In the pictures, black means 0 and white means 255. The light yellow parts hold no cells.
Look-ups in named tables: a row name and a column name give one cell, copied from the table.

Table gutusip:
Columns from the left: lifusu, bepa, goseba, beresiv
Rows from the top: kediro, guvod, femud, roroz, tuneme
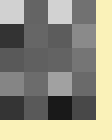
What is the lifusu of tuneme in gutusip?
52
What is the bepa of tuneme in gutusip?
89
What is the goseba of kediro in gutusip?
210
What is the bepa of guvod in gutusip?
102
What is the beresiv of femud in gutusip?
117
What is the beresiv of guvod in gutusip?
138
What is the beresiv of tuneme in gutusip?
72
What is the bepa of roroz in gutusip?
108
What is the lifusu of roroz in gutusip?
133
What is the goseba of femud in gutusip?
99
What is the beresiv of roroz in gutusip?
106
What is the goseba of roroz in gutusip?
161
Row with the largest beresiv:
guvod

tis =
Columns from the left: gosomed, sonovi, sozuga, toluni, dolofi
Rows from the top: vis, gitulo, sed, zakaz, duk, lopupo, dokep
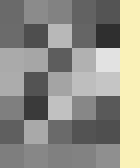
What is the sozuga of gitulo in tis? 184
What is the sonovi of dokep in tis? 135
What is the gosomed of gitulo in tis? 107
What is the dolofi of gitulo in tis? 47
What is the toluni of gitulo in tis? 101
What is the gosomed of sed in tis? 170
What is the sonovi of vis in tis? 139

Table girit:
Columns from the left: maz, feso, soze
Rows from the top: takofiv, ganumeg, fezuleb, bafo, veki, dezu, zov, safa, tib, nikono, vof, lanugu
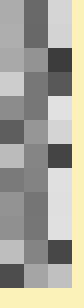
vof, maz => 190
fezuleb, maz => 169
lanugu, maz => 77
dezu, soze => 212
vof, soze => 71
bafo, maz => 205
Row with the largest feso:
lanugu

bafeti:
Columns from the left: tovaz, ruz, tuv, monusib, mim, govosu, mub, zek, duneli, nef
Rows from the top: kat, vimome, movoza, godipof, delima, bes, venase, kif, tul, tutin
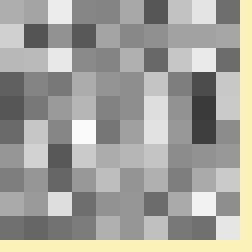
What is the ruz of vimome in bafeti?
84
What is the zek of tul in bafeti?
170
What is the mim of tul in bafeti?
145
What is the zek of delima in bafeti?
145
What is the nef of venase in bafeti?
151
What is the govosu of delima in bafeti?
141
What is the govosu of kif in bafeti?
148
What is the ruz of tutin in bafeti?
102
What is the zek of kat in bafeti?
193
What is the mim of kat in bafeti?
132
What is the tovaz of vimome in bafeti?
207
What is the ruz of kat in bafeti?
164
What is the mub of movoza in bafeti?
104
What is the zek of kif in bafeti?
127
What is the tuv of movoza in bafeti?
231
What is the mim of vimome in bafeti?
163
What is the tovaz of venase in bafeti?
149

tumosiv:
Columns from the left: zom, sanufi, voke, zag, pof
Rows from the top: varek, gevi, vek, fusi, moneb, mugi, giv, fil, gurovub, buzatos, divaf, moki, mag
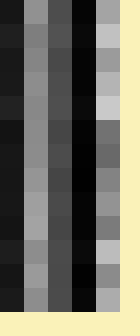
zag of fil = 1
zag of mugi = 4
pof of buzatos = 123
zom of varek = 22
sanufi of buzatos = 163
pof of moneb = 201
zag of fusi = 5
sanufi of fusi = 141
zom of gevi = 31
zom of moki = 21
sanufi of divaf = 141
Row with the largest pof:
moneb

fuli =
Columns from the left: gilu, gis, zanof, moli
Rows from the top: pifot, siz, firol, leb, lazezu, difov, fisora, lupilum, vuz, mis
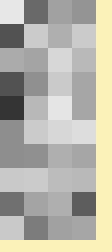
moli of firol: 185
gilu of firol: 171
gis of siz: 203
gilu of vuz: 112
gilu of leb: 82
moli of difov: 221
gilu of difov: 142
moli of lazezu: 166
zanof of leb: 202
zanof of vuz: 175
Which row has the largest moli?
difov

